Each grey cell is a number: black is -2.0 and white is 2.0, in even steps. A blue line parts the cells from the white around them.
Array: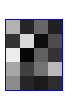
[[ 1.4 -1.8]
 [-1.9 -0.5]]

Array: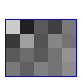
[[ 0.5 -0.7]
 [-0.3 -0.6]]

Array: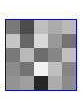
[[-0.4  1.4]
 [ 0.9 -0.3]]

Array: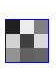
[[-1.0  1.4]
 [-0.5 -0.4]]

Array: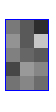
[[-0.6  1.1]
 [-0.4 -0.6]]

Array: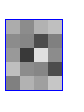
[[ 0.1 -0.8]
 [-1.1  1.5]]
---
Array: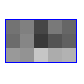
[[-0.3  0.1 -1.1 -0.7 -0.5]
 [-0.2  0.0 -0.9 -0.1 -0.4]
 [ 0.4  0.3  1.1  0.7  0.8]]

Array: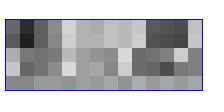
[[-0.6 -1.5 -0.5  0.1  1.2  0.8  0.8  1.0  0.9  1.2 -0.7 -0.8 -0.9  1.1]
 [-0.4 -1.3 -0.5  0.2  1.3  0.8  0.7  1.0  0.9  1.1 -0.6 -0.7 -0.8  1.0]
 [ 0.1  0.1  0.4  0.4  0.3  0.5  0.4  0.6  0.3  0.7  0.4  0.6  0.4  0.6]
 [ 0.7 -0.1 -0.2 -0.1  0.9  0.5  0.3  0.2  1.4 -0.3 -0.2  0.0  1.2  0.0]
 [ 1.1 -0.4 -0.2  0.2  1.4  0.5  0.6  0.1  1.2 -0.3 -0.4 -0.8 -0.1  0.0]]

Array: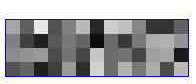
[[-0.7 -0.4 -1.5 -1.0  0.4 -1.3  1.3 -0.3  0.8 -0.1  0.7 -0.8  0.9]
 [ 0.0 -1.0 -1.5 -0.6 -0.1 -0.4 -1.8 -0.3 -1.1 -0.1  0.7  0.8  0.3]
 [ 0.2  0.3  0.4 -0.8 -0.2 -0.9  1.1 -0.3 -0.2 -0.9  0.5  0.6 -1.6]
 [ 0.6 -0.5  1.6 -0.7  0.0  0.9 -1.4  1.2  1.0  0.1 -1.2 -1.2 -0.5]]

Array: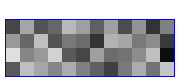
[[-0.9  0.6 -0.7 -0.4  0.9  0.5 -0.5  0.5 -0.8  0.3 -1.2  0.0]
 [-0.6  1.0  0.6  0.1  0.7  0.0 -0.5 -1.0 -0.1  0.7 -0.2  1.1]
 [ 0.4 -0.4  1.0 -0.7 -0.1 -0.3 -1.2  0.8  0.6 -0.1  0.2 -1.1]
 [ 1.5  0.1  0.4  1.3 -0.6 -0.9  0.5 -0.3 -0.2  0.2  1.0 -1.8]]

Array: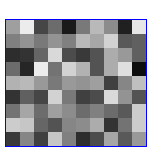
[[-1.3 -1.2 -0.4  1.4 -0.8 -1.1 -0.7  0.7  0.4 -0.5]
 [-1.2 -0.5 -0.9  1.3 -0.1 -1.0 -0.8  1.4  0.3 -0.7]
 [-1.1  0.1 -1.0  1.1  0.0 -1.3 -0.8  0.6 -0.6  0.4]
 [-0.3 -1.4  1.7 -0.2  1.3  0.8 -0.7  0.7  1.5 -1.8]
 [-0.2  0.6 -0.3  0.5  0.2 -0.3  0.0 -0.3 -0.6  1.2]
 [ 0.0  0.3 -0.1  0.3  0.0  0.9  0.6  1.3 -0.6 -0.5]
 [ 0.5  1.7 -0.9 -0.3 -1.6 -0.1  0.9  0.2 -1.5  1.6]
 [ 0.8  0.9  0.4 -0.1  0.4  0.3  0.5 -1.0  0.1  1.0]
 [ 1.2  1.1 -0.4 -0.7  0.1  0.2  0.7 -1.2 -0.2  1.2]]

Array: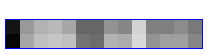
[[-1.9  0.6  1.0  1.1  1.0 -0.2 -0.3  0.8  0.7  1.4  0.3  0.5  0.5  0.1]
 [-1.7  0.4  0.8  0.9  0.6 -0.4 -0.4  0.3  0.1  1.3  0.0  0.0  0.2 -0.1]]
